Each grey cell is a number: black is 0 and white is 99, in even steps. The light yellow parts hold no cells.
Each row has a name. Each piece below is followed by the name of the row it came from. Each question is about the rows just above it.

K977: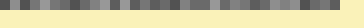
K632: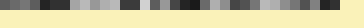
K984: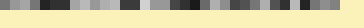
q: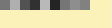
K984
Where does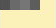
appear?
K977
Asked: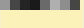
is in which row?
K632
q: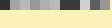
K632

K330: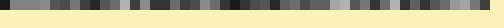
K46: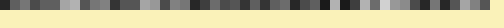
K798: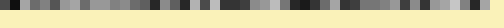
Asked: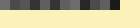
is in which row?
K46
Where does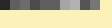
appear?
K330
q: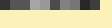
K46
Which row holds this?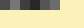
K330
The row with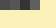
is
K46

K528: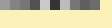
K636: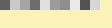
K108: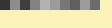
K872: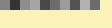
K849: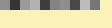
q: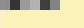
K849
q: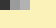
K849
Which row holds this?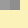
K636
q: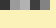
K849
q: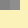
K849

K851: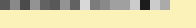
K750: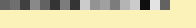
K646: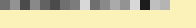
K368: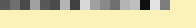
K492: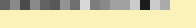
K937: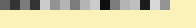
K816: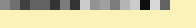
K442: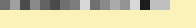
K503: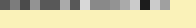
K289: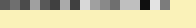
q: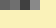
K750
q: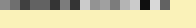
K816
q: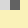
K816
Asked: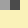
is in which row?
K442
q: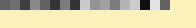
K750

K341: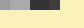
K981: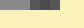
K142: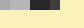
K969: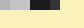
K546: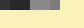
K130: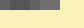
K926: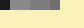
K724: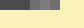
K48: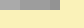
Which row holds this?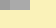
K341
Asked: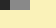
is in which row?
K546

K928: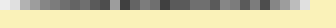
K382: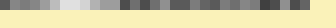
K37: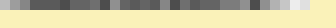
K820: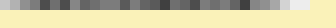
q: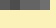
K37
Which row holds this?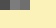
K820

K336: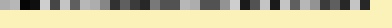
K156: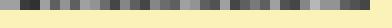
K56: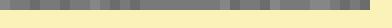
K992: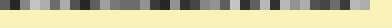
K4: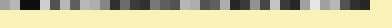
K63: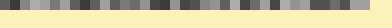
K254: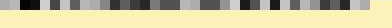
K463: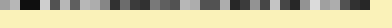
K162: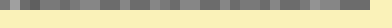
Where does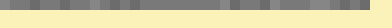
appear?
K56
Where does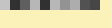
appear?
K992
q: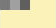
K63
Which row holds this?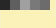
K992
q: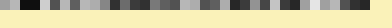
K4

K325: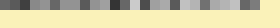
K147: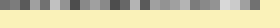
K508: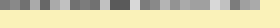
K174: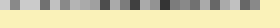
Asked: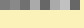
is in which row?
K174
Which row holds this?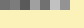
K147
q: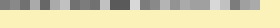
K508
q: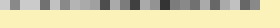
K174

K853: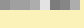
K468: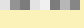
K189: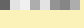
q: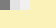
K468
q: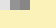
K189
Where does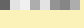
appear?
K189
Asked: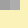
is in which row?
K853
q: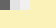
K189
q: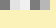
K468

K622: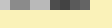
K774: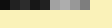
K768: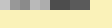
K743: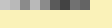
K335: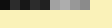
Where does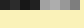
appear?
K774
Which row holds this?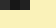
K774
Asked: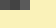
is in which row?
K622
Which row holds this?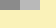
K622
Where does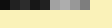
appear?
K774
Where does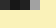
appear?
K774

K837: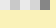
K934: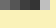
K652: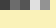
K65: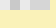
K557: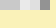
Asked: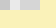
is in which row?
K65
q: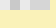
K65
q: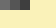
K934
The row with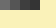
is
K934
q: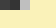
K934

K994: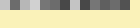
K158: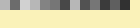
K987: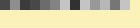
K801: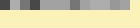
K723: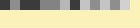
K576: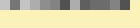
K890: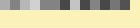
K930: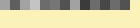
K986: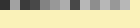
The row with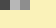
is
K986
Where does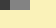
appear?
K723
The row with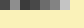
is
K987
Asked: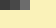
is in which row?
K987

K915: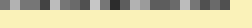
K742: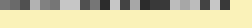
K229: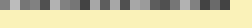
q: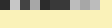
K742
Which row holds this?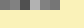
K229
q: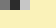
K742

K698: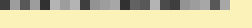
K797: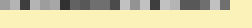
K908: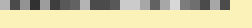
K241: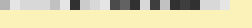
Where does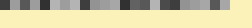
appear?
K698
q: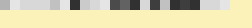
K241
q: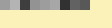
K698
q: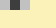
K797

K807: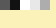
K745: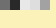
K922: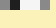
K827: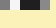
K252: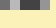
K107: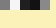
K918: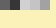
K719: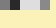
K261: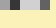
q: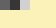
K918
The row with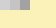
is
K918

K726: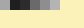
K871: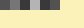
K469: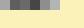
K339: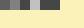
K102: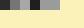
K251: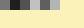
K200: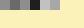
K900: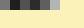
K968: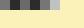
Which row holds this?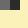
K968
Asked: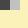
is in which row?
K339
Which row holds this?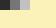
K968
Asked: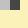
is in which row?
K339
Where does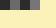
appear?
K968
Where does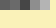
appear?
K469
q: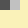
K251

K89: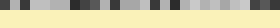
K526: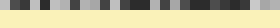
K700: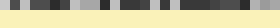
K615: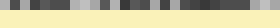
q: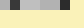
K89
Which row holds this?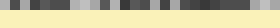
K615
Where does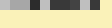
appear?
K700
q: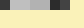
K89
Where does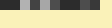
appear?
K526
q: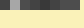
K615
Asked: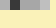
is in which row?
K89

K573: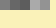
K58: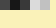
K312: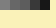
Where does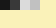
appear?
K58
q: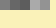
K573
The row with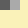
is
K573
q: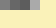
K573
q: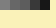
K312

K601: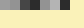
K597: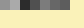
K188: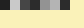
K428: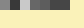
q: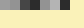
K601
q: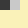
K428
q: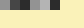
K601
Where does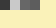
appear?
K428
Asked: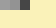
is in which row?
K601

